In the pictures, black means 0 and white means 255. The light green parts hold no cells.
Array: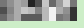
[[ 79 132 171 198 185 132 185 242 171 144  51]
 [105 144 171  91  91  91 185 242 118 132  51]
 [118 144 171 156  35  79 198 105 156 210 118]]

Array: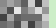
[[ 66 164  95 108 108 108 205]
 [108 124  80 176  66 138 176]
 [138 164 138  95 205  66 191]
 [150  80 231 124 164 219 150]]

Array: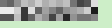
[[ 85  85 191  55 100 175 146  69 161  40 146 116 116 132]
 [116 100 146 191 175 206 175 191 175 191 116  69  85 221]
 [236 236 206  55 221 100 161 132 100 146 161 175 206  28]]

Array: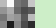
[[118 160 148  89 186]
 [134  28 134  75  44]
 [148 172 104  75  89]
 [186 250 118 104 198]]

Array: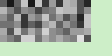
[[ 98  25  98 196  25 196  54 155  54 182 170  82  38]
 [114 114 142  54  98  69 155 182  98 155 114  54 196]
 [142  98 182  54 155 127 196 114 155  82 127  38 196]
 [155 127  98 208 208 114 170 142 170 142 127 223  82]
 [170  82 196 114 170 127 208 142 127  98 155 155 170]
 [182 127  82 142 127  69 114 127 196 182 182  82 142]]

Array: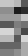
[[ 88  88 126 114]
 [101 101 101 171]
 [126 126 142 171]
 [142 142  28  44]
 [156 156 156 198]
 [184 184  88 214]
 [198 198 184  88]
 [214 214 142  72]]

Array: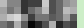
[[117  91 174  91   7  36  79 174  36  79  63]
 [161 117 145  51 105 133 187  79 105 187 174]
 [174 202 217 145  63 117 117  91 105 161  91]
 [187 133 133  51  63  63 202  79 105 145 161]]

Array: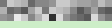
[[119 202 189 177 105 135 135 148 202 202 177 162 162 148 189 162]
 [148 135 233 202 135 177 217  47 217 148 119 105  89 217 148 119]
 [177 105 119  89 162 202 119 202 189 177 135  89 119 162 105  89]]
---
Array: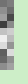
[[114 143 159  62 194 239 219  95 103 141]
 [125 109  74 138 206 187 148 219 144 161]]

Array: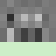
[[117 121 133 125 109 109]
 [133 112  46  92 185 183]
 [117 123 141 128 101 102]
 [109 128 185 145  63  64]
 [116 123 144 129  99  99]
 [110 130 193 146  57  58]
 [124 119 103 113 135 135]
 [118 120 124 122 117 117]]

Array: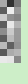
[[169  94 204  93 141  93 186  89 233]
 [ 50 238 144 232 202 186  96 171 229]
 [120 153 132 179 154 153 147 181 136]]

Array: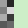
[[159 126 173  89]
 [ 38 217  57 105]]

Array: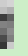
[[205 190  60 130 110  75  54]
 [212 176  95 126 140 127 202]]

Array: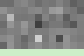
[[110 145 124 109 121 136 102]
 [109 130 185 149 129 144 147]
 [129 125 120 128 127 124 123]
 [135 123 118 150 142 104 112]
 [123 134 121 126 121 123 132]
 [110 137  92  63 125 206 141]
 [120 124 131 106 124 120 126]
 [117 153 114 120 135 138 135]
 [130 159 128 120 138  76 126]
 [117 126  93 105 137 147 146]
 [ 96 119 122  87 132 127 136]
 [107  99 127 125 126 122 129]]

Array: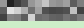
[[151  94  66]
 [ 34 226 131]
 [ 62 208 126]
 [ 84 174  93]
 [151 112 210]
 [171 161 107]
 [198  81 113]
 [152  71  99]
 [145  74  96]
 [159  80 115]
 [ 93 193 100]
 [126  66 122]]
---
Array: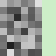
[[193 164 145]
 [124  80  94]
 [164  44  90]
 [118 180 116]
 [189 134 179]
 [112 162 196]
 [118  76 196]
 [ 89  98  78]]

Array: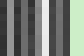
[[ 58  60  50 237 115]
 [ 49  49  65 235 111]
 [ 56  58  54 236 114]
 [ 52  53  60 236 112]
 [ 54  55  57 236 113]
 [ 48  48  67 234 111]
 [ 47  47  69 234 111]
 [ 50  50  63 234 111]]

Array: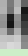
[[175 174]
 [178 188]
 [149 142]
 [145 135]
 [173 174]
 [195 202]
 [204 212]]

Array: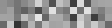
[[145 117 153 152 192  61  84 164]
 [146 116 124 137 136 221 225 127]
 [163 124 156 102 170  63 162 116]
 [105  51 179 188 165 122 158 160]]

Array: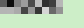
[[ 94 126  75  49 183]
 [180 170 150 213 148]]

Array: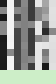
[[ 28  70  60 166]
 [136 136  59 152]
 [ 25  70  59 172]
 [136 136 136  99]
 [136  70  60  43]
 [ 26  69  59 156]
 [ 28  69  60 228]
 [ 29  69  61 122]
 [ 28  71 136 143]
 [ 27  69  60  25]]
